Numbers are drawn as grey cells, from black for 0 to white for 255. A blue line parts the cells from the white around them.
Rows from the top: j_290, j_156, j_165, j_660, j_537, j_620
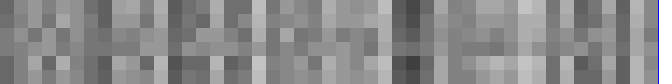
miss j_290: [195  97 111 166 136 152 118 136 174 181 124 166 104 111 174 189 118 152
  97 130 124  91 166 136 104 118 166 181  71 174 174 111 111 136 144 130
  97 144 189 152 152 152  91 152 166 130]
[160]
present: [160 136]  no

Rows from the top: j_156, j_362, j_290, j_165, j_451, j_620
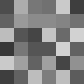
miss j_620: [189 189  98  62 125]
[92]
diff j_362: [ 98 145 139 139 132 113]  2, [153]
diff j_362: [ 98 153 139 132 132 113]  4, [139]
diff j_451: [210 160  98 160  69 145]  1, [202]

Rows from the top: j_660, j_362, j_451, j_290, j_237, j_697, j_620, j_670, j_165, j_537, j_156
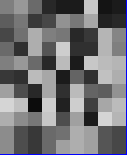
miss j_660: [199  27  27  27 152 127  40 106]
[20]
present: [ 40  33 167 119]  no
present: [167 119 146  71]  no
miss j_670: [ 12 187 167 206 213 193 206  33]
[63]

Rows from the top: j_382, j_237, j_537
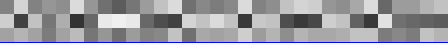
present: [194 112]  yes
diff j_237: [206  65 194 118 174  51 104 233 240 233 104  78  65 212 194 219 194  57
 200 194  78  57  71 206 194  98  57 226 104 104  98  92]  29, [112]
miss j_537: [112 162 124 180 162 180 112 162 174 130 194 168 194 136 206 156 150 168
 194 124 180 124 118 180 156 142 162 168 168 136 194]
[187]
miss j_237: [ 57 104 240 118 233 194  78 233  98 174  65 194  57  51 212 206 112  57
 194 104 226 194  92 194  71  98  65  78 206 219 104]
[200]

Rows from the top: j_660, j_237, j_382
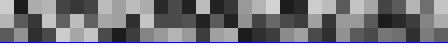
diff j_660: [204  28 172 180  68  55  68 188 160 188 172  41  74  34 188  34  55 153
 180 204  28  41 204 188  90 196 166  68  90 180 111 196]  20, [210]
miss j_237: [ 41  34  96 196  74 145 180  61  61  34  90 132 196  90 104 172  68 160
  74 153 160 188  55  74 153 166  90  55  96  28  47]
[82]
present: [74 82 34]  yes

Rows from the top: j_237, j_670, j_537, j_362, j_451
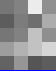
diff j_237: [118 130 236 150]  4, [143]
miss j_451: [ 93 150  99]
[85]
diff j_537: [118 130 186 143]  3, [194]
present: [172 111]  no
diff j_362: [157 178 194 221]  4, [214]
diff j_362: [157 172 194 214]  2, [178]
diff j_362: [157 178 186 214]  3, [194]

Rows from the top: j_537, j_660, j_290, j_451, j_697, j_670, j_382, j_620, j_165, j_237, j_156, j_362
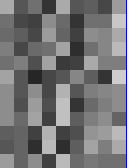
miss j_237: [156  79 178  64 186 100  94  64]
[148]
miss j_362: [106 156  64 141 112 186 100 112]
[120]
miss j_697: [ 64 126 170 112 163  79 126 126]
[58]
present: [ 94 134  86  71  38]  no
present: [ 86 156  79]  no
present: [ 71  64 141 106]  yes

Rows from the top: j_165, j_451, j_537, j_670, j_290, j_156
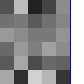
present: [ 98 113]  no
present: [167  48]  yes
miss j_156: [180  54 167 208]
[48]
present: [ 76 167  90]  no

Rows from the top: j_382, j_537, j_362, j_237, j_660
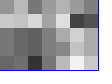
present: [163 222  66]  yes
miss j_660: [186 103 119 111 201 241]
[51]
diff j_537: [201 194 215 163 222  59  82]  6, [66]
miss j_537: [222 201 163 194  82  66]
[215]
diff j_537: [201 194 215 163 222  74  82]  6, [66]
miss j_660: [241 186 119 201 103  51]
[111]
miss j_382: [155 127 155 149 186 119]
[178]

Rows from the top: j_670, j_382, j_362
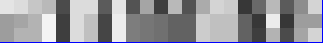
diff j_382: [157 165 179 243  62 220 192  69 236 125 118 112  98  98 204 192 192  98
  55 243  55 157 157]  20, [236]
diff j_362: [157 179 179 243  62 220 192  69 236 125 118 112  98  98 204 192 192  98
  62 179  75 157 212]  22, [165]
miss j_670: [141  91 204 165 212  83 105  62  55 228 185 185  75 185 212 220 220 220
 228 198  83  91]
[171]

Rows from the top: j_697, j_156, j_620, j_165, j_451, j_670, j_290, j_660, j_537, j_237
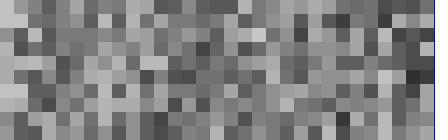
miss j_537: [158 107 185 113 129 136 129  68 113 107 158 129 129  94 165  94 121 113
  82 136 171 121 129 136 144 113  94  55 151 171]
[179]
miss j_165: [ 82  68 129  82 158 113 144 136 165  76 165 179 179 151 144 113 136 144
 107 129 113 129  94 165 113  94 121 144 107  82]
[101]
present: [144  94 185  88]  yes
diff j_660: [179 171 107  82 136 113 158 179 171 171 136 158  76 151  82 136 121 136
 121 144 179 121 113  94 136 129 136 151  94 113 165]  4, [76]
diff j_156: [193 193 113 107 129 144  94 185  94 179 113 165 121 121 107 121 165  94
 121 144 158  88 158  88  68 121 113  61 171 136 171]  25, [61]
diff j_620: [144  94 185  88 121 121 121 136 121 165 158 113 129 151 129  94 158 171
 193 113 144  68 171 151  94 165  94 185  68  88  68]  19, [199]
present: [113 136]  no

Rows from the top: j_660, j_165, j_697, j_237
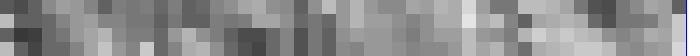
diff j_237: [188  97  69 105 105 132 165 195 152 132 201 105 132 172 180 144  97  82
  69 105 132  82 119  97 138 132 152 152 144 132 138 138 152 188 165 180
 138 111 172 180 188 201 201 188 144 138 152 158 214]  17, [105]
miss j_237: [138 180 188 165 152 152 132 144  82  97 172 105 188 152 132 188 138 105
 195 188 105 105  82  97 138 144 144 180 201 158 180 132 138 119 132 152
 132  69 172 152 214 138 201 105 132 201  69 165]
[111]
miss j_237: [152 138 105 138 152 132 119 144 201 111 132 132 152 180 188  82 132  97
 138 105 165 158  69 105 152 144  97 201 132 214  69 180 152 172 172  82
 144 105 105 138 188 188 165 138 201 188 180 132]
[195]
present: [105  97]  no
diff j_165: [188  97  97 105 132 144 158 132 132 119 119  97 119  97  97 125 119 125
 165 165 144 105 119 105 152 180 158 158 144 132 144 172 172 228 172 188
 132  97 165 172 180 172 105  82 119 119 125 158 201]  6, [152]
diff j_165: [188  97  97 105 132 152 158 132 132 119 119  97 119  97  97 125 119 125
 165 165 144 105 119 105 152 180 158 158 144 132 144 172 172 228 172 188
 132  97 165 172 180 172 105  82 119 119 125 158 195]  49, [201]
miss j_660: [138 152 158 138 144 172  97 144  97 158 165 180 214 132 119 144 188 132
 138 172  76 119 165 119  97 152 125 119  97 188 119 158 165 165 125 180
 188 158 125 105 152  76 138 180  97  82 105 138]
[89]

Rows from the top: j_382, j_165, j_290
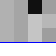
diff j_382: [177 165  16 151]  4, [158]
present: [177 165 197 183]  yes
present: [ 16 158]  yes

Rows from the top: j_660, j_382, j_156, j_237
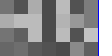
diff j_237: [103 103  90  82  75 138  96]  2, [110]
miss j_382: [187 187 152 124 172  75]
[179]
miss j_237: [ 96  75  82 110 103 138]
[90]
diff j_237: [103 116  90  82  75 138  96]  2, [110]
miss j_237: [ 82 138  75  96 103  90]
[110]
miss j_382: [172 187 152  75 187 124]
[179]

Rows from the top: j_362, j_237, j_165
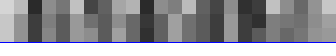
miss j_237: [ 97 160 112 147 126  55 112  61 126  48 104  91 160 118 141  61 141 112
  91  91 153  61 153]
[199]
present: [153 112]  yes
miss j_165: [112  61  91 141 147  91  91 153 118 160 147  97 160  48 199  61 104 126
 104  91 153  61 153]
[134]
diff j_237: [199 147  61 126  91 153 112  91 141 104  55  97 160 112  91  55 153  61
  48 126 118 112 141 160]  16, [61]
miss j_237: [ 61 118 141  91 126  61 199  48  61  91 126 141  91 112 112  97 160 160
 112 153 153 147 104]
[55]
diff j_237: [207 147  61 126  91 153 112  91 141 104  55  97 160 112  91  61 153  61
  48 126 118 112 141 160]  1, [199]

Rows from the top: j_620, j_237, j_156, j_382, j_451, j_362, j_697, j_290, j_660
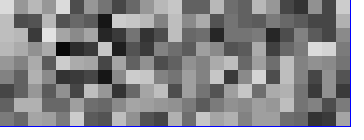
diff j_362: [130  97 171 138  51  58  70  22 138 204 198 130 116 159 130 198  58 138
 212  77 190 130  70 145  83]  3, [177]
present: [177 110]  yes
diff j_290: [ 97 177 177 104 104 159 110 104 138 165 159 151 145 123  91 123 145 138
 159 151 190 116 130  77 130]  25, [123]
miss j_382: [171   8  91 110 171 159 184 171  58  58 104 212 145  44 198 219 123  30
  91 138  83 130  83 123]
[64]

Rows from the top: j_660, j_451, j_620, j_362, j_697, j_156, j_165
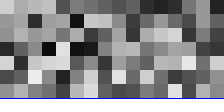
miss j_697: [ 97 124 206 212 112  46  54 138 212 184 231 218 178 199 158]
[89]
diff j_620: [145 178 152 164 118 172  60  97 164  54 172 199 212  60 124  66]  14, [54]

